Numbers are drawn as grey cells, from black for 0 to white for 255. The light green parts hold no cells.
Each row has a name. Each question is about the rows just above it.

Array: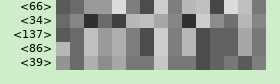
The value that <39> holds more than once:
[120]
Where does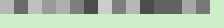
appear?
<86>
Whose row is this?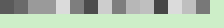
<66>
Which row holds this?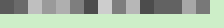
<137>
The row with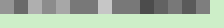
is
<39>

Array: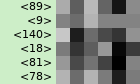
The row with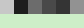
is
<140>
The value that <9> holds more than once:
[131]
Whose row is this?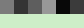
<18>

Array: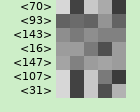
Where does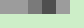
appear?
<16>
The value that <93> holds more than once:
[99]
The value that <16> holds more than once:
[156]
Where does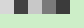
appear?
<107>

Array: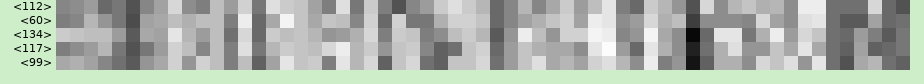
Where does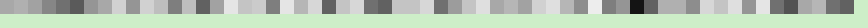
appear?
<99>

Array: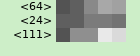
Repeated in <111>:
[143]
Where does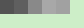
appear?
<64>
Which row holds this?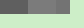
<24>

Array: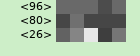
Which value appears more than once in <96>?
[105]
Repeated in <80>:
[70]
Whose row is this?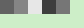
<26>
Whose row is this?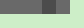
<96>
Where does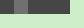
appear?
<80>

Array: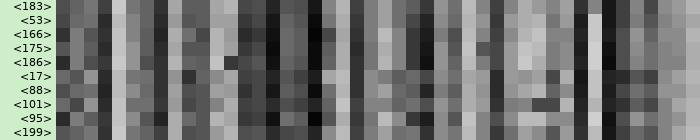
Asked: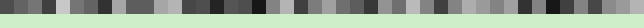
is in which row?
<183>
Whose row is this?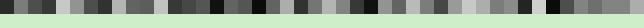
<186>
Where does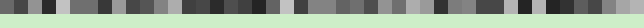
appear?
<101>
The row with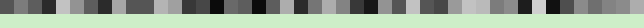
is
<175>

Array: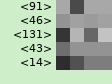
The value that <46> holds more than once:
[161]
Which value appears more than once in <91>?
[168]
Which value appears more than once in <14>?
[125]
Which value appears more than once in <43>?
[147]
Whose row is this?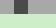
<91>

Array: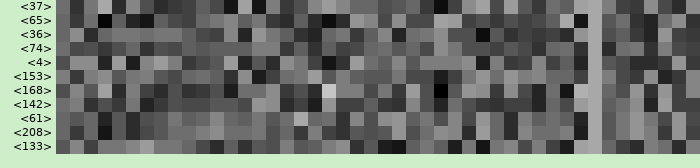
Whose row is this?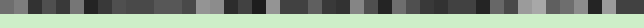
<142>
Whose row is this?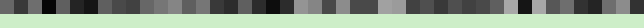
<65>

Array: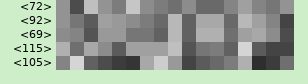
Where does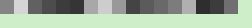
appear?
<105>
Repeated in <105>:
[60]

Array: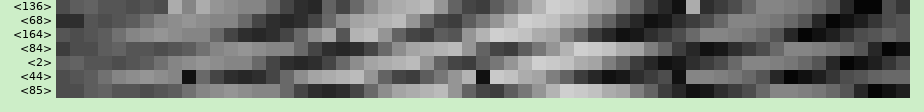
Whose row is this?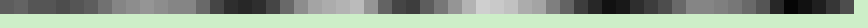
<2>
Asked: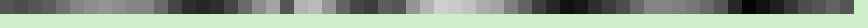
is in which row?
<164>
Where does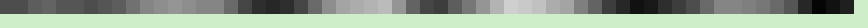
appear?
<85>
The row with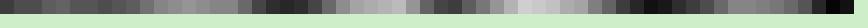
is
<84>
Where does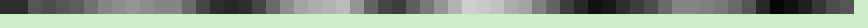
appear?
<68>
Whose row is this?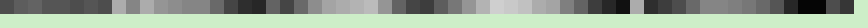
<136>

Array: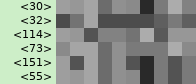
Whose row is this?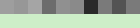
<55>
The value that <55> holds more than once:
[122]
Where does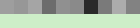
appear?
<30>
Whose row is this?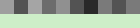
<151>
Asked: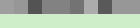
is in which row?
<114>
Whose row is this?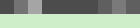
<32>

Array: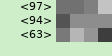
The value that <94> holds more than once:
[141]
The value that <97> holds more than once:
[113]
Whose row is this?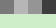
<63>
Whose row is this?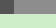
<94>

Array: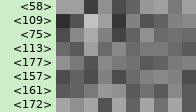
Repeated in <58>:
[159]
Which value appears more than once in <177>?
[121]
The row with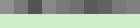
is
<177>
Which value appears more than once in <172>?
[165]
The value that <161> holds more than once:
[90]
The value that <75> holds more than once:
[106]
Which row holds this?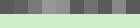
<161>

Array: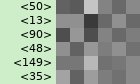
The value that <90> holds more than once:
[78]
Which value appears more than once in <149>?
[119]
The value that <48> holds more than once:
[144]

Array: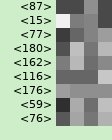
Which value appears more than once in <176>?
[143]
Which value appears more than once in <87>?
[73]
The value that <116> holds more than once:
[102]
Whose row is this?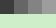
<77>

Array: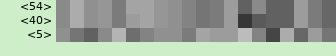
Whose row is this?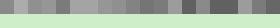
<54>
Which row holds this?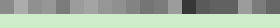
<40>

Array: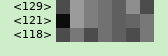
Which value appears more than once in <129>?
[76]
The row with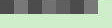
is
<118>
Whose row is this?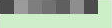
<129>

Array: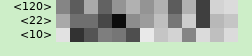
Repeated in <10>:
[219]
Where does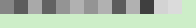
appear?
<120>

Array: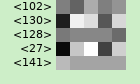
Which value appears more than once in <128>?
[135]
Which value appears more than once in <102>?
[127]
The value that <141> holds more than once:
[164]
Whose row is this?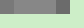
<128>
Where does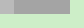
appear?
<141>

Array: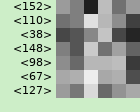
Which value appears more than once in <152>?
[155]
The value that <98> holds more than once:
[183]
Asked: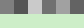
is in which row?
<148>
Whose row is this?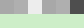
<67>

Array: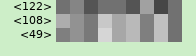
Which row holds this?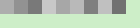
<108>
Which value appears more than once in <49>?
[127]
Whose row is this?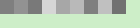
<49>

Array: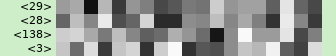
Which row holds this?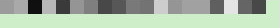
<29>
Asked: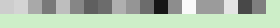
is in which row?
<138>

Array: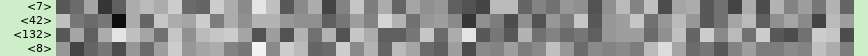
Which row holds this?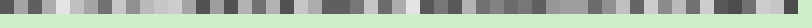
<132>
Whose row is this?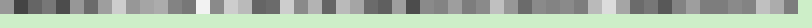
<8>

